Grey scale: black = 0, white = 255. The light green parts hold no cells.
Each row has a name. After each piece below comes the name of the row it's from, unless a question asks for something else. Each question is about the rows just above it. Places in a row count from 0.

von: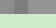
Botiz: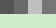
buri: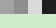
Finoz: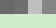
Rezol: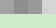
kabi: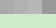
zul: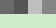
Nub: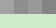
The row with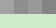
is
Nub
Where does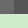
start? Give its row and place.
zul, 0
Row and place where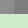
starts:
von, 0
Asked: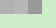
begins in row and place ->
kabi, 1
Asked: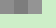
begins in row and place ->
von, 0
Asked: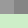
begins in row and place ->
Nub, 2

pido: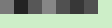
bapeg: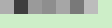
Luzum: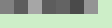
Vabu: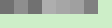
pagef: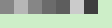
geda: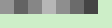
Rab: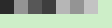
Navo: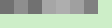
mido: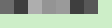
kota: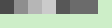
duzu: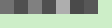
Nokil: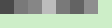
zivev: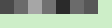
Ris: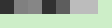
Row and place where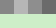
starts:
geda, 2
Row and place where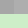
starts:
Navo, 3
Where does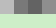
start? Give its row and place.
Nokil, 3
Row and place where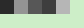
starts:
Rab, 0
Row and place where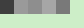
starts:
bapeg, 1
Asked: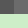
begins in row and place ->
kota, 4

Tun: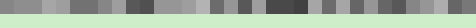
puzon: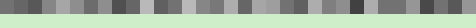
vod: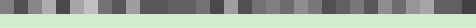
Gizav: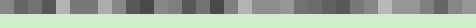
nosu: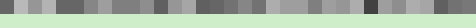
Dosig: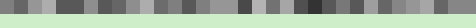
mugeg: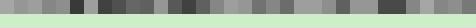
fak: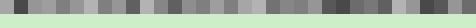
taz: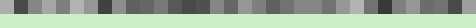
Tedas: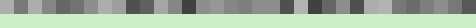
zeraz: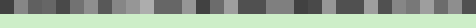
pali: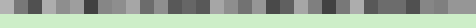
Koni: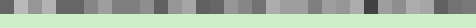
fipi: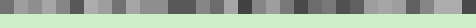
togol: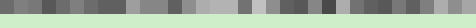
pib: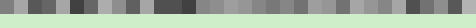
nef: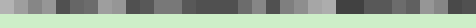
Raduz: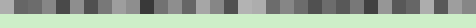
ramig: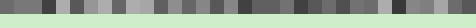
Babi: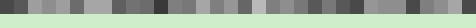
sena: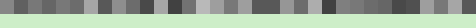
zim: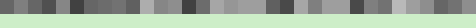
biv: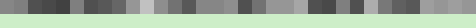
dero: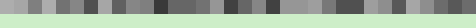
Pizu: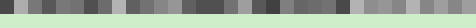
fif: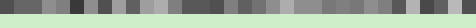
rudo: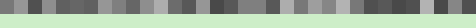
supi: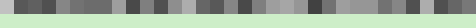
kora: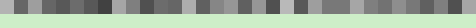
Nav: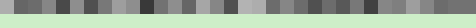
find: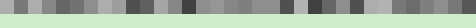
Tedas
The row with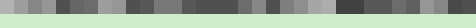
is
nef
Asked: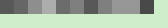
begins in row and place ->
Dosig, 7
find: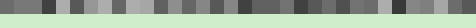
ramig
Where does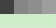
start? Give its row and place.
pib, 13
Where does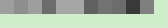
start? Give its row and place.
Babi, 2

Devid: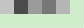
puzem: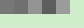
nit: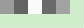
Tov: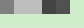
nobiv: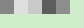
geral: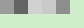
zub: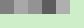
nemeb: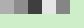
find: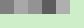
zub
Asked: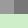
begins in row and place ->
Devid, 2
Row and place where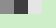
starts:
nemeb, 1
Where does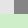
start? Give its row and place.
nemeb, 3
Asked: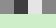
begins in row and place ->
nemeb, 1
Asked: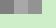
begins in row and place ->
zub, 0

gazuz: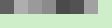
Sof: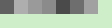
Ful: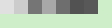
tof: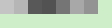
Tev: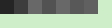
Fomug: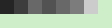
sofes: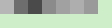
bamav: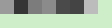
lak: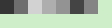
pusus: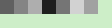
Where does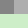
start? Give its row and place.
pusus, 1
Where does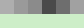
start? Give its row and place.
Sof, 1
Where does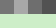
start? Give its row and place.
Ful, 2

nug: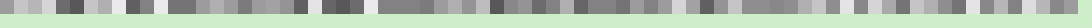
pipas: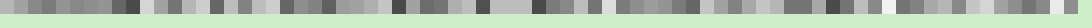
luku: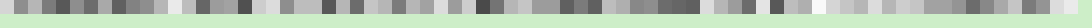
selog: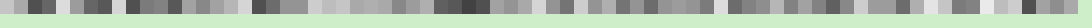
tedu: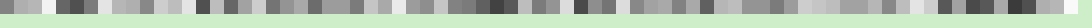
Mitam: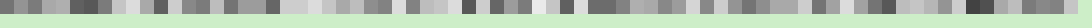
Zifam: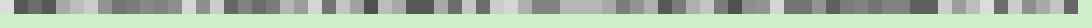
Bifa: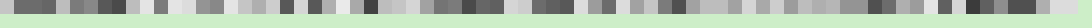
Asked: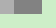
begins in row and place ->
Zifam, 37
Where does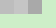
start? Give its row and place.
selog, 23
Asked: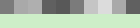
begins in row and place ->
Mitam, 2
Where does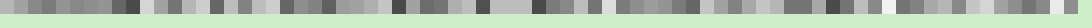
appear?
pipas
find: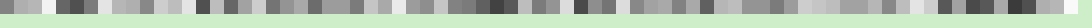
tedu
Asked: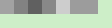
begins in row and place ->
selog, 57

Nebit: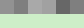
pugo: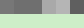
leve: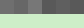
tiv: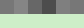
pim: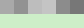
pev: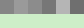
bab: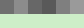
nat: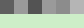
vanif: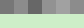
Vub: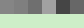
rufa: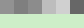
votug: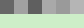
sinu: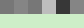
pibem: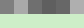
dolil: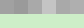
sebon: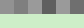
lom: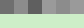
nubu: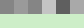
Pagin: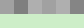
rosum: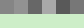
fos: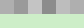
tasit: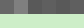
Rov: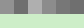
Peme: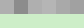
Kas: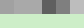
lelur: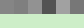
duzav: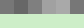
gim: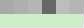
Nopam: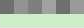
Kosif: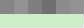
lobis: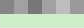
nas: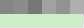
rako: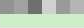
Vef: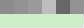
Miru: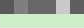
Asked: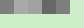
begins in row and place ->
Nebit, 1
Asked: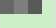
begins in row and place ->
tasit, 0

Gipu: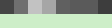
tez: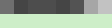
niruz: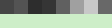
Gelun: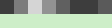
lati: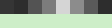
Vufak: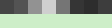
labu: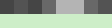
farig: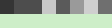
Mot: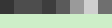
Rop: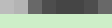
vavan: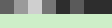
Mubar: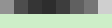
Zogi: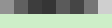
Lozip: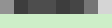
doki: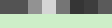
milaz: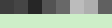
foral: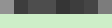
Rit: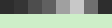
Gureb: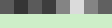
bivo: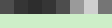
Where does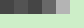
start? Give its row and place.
labu, 0
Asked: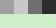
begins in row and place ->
Rit, 4
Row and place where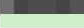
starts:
tez, 0

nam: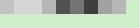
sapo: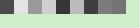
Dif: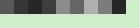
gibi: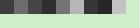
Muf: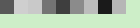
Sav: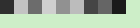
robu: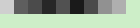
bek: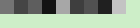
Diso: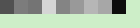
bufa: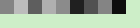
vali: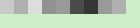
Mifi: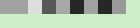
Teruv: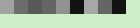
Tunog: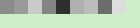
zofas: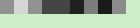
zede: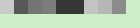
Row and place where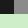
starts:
zofas, 7
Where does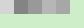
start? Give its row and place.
Diso, 3
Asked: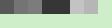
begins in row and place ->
zede, 1
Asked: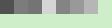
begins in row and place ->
Diso, 0

